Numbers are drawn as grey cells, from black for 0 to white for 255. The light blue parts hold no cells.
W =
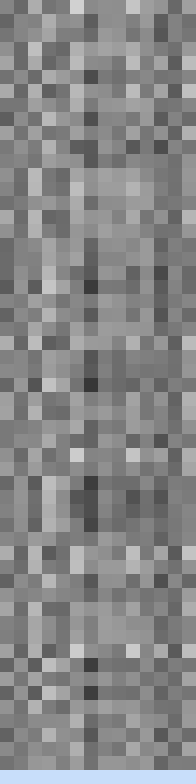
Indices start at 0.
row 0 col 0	133
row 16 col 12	115
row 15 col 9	169
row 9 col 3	116
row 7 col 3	142
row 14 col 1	123
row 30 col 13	145
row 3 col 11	124
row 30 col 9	156
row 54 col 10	152
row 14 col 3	152
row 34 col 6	61
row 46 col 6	143
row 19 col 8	144
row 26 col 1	135
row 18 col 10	154
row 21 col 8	147
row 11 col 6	88
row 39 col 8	122
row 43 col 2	183
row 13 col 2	183
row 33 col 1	121
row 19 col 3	182
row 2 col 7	153
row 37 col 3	178
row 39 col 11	165
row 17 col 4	137
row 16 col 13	150
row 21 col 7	156
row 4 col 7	137
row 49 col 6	61
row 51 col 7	128
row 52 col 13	108
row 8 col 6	79
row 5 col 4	155
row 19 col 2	127
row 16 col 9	149
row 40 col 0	129
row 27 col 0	102

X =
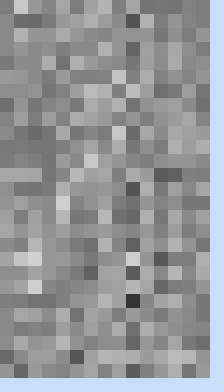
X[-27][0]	125
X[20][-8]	157
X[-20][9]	114
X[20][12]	124
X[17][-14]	128
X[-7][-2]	127
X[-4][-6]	112
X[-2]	[106, 138, 157, 156, 139, 86, 161, 181, 176, 173, 155, 169, 186, 182, 149]
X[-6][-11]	128
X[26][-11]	131
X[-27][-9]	161
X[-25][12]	143
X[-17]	[121, 122, 118, 117, 127, 144, 164, 136, 172, 119, 142, 124, 175, 157, 173]
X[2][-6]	147
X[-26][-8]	156
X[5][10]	173
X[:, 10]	[116, 177, 148, 159, 158, 173, 158, 145, 126, 167, 142, 125, 155, 174, 149, 176, 151, 160, 147, 171, 165, 134, 139, 173, 151, 155, 128]
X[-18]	[138, 118, 106, 118, 168, 118, 134, 123, 198, 106, 167, 139, 168, 160, 155]
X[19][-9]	98
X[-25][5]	150
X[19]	[142, 143, 162, 150, 136, 122, 98, 163, 164, 91, 171, 135, 181, 135, 169]
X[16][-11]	157
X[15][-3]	168
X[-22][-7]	194
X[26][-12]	137
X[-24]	[136, 148, 136, 143, 127, 137, 136, 177, 148, 100, 159, 141, 167, 141, 123]
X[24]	[140, 169, 148, 152, 180, 145, 130, 141, 142, 102, 151, 133, 165, 120, 110]
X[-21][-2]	156
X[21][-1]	118
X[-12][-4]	119
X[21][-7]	161
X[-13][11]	131
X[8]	[131, 158, 123, 156, 130, 172, 163, 154, 131, 147, 126, 145, 155, 165, 132]
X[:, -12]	[133, 122, 149, 143, 172, 123, 118, 132, 156, 118, 117, 116, 119, 122, 139, 138, 146, 150, 151, 150, 134, 114, 140, 126, 152, 156, 137]
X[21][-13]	114
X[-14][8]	141
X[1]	[137, 108, 106, 122, 151, 160, 175, 156, 139, 83, 177, 124, 149, 131, 125]
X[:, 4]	[165, 151, 170, 127, 114, 155, 129, 142, 130, 168, 127, 155, 134, 175, 207, 182, 157, 140, 152, 136, 127, 128, 172, 157, 180, 139, 131]

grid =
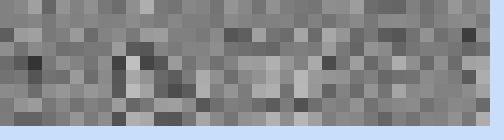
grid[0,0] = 129
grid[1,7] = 128
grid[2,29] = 114
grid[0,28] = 101
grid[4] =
[109, 90, 52, 121, 144, 131, 117, 142, 66, 192, 69, 87, 155, 116, 134, 113, 130, 157, 156, 176, 150, 130, 170, 75, 117, 158, 105, 129, 173, 143, 107, 143, 108, 162, 165]
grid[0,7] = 120
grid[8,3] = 113
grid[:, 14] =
[131, 126, 121, 131, 134, 171, 174, 88, 166]
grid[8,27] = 101
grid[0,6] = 144
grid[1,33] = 140
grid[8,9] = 175
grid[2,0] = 94
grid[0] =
[129, 136, 160, 102, 147, 130, 144, 120, 109, 143, 174, 121, 116, 135, 131, 116, 148, 136, 116, 145, 125, 120, 117, 142, 140, 157, 109, 103, 101, 128, 112, 125, 151, 129, 140]
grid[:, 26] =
[109, 120, 119, 147, 105, 128, 148, 114, 120]
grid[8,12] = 86
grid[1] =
[129, 128, 133, 121, 136, 129, 135, 128, 129, 139, 130, 123, 135, 126, 126, 118, 138, 131, 127, 129, 131, 117, 129, 115, 128, 137, 120, 137, 138, 134, 116, 130, 137, 140, 123]
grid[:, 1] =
[136, 128, 155, 115, 90, 119, 135, 147, 100]
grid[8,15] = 137
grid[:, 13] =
[135, 126, 128, 132, 116, 123, 92, 139, 118]
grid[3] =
[142, 115, 138, 131, 112, 115, 121, 120, 156, 90, 87, 132, 122, 132, 131, 142, 115, 111, 107, 102, 124, 127, 122, 156, 121, 101, 147, 138, 101, 117, 125, 124, 117, 102, 111]
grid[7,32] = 136
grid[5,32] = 124
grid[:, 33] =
[129, 140, 61, 102, 162, 91, 140, 134, 120]
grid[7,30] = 114
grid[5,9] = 167
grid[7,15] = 111
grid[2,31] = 112

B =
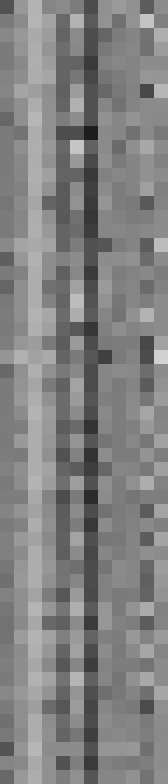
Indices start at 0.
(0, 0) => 83
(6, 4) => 97
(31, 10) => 119
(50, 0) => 123
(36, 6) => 76
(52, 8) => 137
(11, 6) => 73
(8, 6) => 81
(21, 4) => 100
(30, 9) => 128
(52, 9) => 132
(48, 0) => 123
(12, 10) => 145
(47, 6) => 61
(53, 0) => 83
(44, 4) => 96
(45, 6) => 99
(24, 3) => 122
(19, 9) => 131
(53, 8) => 148
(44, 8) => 129
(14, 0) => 118
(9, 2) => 173
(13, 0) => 125
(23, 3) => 160
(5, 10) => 150
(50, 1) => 143
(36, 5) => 140
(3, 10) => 113
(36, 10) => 92
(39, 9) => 132
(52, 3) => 144
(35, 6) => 44
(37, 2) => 173
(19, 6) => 59
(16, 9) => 132
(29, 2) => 179
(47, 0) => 127

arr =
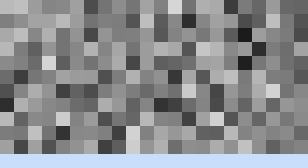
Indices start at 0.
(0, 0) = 186
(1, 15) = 161
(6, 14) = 135
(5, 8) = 125
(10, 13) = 142
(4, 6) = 115
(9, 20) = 138
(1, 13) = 46
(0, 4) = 136
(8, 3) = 134
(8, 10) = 183
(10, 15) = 172
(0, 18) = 103
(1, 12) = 136
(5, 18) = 181
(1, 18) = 95
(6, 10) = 106
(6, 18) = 172
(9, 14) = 97
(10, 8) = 94
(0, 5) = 160
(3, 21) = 163
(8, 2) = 137
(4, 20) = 111
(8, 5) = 131
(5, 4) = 162
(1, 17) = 76
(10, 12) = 110
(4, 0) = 138
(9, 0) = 124
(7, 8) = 151
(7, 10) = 133
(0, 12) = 214
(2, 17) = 27
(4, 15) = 164
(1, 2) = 163
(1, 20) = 120
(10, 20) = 123

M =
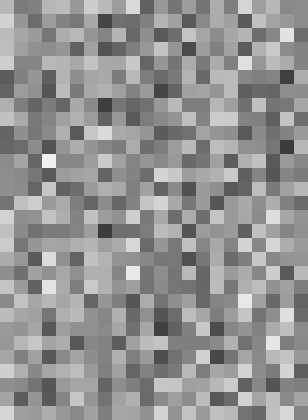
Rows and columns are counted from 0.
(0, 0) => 183
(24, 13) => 126
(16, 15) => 146
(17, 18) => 135
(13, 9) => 128
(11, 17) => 175
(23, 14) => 200
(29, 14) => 154
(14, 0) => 116
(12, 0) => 142
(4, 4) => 181
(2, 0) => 187
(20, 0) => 196
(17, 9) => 215
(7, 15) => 182
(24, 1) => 182
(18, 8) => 147
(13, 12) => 138
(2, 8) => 180
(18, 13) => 80
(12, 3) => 89
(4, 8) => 166
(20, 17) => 175
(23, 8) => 167
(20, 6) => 201
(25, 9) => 127
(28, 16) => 107
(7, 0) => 175
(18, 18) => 199
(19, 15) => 185
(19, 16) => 155
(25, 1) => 129
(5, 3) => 95
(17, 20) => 172
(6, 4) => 187
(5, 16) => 187
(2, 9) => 104
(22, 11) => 84
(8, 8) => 152
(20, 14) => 103
